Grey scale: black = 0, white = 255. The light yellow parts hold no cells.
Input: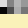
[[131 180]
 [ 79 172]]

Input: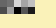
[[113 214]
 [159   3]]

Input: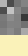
[[ 76 116]
 [195 134]]

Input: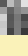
[[188 140]
 [ 99 132]]

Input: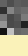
[[ 78  93]
 [133 101]]

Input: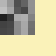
[[150  79]
 [164  87]]

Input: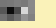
[[120 126]
 [ 13  73]]

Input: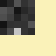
[[39 84]
 [71 21]]

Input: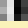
[[229  11]
 [234   4]]
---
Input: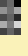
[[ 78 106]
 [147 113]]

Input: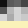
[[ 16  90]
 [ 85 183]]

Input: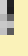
[[205  34]
 [205  30]]

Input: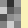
[[143  48]
 [204  92]]

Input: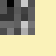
[[86  3]
 [88 50]]

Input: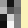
[[155  21]
 [188  85]]

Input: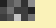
[[ 33  88]
 [ 75 114]]
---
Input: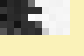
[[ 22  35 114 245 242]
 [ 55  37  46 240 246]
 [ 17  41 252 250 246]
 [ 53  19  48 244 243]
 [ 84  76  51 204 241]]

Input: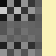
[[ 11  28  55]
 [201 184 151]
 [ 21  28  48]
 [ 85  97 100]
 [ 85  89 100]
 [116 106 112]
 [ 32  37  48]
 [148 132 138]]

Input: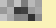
[[191 194 185]
 [153  58 154]
 [196 132  49]]

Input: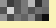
[[147  85 185 114]
 [ 83  88  84 102]
 [148 117 136  14]]

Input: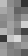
[[189 122]
 [167  99]
 [142 120]
 [135 140]
 [181 117]
 [ 55 217]
 [151 140]
 [158 124]]

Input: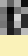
[[170 170]
 [110 111]
 [124 211]
 [118 182]
 [159  70]]

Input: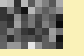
[[192  48  90 128 171]
 [ 52  66 185  94 141]
 [ 52 145 118 108  33]
 [ 77 160 119 127  11]
 [ 76  98  43  59 113]
 [ 95  99  83  94  17]
 [100 150 229  95  38]]

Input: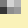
[[122 182]
 [ 53 153]]
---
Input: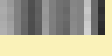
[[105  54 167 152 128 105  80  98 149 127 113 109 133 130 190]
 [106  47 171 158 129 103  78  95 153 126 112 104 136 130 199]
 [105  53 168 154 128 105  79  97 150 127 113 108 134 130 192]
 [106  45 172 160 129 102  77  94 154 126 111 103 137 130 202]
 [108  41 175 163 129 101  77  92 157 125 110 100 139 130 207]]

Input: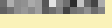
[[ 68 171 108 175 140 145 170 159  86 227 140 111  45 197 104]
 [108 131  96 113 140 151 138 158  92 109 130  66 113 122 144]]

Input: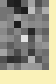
[[ 81 116 139  36  29 100 164]
 [118 172 116 115  46  28 191]
 [134 112 116 128 161 134 116]
 [140 133 151 134  28 148 136]
 [116  96 137 105 135 106  38]
 [158 119 150 138 116 226  86]
 [139 148 122  93 116 122 100]
 [121 109 164 116  75 126  60]
 [ 85 120  80  46  52  80 178]
 [152 105 109 149 120 158 154]]

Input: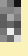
[[109  20 150]
 [130 143 133]
 [168 126  96]
 [103  74  93]
 [236 103 117]
 [105 214 139]]

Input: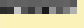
[[ 99  88  93  99  96  99  95  96 100  95  96]
 [125 176  43  49 196  84  56 109  25 148  85]]

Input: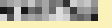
[[198 148 142 163 179 155 198 141 165 115 129  49 207 183]
 [156 124  22  45 219  22 109  85 163 105 220 175  59 148]
 [120  29 213  84 217 147 165 150 173 205 220 208 118  99]]

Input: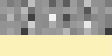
[[145 124 148 124 137 112 190 144 150  97 139  92 155 130 193 146]
 [143 159 155 161 145 184 113 145 157 145 145 153 160 140  87 161]
 [143 128 136 181 133 158  64 142 141 242 141  76 135 143 117 135]
 [143 127 147 149 147 133 207 143 139 172 146 123 152 159 232 154]
 [138  58 148 162 148  61 166 143 154 151 155 181 133 145 180 153]]
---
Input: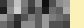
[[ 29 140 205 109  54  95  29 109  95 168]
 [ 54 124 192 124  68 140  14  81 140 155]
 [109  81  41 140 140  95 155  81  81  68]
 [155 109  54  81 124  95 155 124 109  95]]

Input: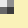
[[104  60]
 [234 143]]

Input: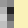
[[152 136]
 [179  36]
 [191 136]
 [207  93]]

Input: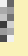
[[ 59 209]
 [ 75 241]
 [155 170]
 [170 155]
 [196 115]
 [241 103]]

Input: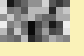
[[129 117 101 185  39  71 117 171 145 129]
 [145 199 129 157 185 129 101 101 171 171]
 [185 101 199 117  10  86 157  71  86 224]
 [211  24  71 101 145 145 211  86  55  86]
 [224 117 129  86 185 185 185  39 171 199]
 [238 129 157 101  10  71 117  24  71 238]]

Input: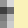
[[ 62 106]
 [122 190]
 [138 204]
 [150 217]]
